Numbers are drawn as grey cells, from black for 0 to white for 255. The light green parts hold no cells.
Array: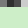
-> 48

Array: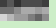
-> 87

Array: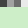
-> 161

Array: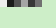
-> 27

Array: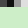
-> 16

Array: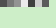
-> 120

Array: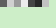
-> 208

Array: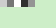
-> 118

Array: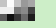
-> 252

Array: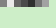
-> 234
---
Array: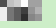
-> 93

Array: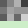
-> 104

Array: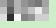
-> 249

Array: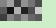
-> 103

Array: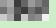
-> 72

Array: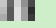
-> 224

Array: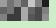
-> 59

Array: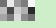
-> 220
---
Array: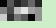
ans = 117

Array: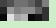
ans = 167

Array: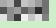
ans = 59

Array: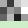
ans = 30

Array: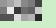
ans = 220

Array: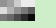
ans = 74

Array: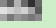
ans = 150
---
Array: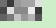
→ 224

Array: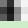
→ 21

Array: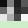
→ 202

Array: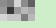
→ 55

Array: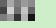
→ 209

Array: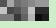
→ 72

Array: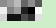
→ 129

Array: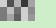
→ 192

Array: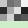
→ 168

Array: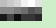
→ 136
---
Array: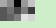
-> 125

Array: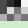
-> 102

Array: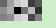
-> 216

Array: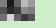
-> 100

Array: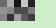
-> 159

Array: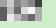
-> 145

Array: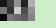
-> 106

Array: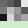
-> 215

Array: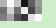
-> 54

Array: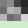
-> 108
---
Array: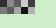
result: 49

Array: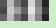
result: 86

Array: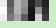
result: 237

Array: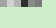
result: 164

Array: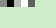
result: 137

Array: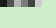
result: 25

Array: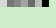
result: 216

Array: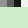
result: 145
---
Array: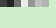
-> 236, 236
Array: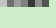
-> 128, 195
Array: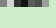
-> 19, 211
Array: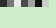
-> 75, 232
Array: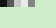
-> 201, 233
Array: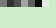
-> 162, 232
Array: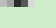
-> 44, 217
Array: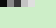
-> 55, 223
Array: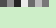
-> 235, 235
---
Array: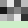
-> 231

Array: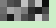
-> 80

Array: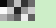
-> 80

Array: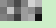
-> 116

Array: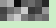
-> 177

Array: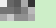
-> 103

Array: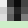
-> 51

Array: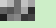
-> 179

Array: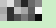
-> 223
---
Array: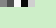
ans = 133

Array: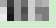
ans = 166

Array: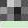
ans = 72

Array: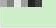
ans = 172

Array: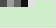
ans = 76

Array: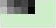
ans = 163
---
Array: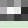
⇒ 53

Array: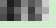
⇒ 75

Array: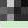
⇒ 45

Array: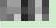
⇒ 198

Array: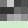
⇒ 172

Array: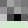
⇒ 4
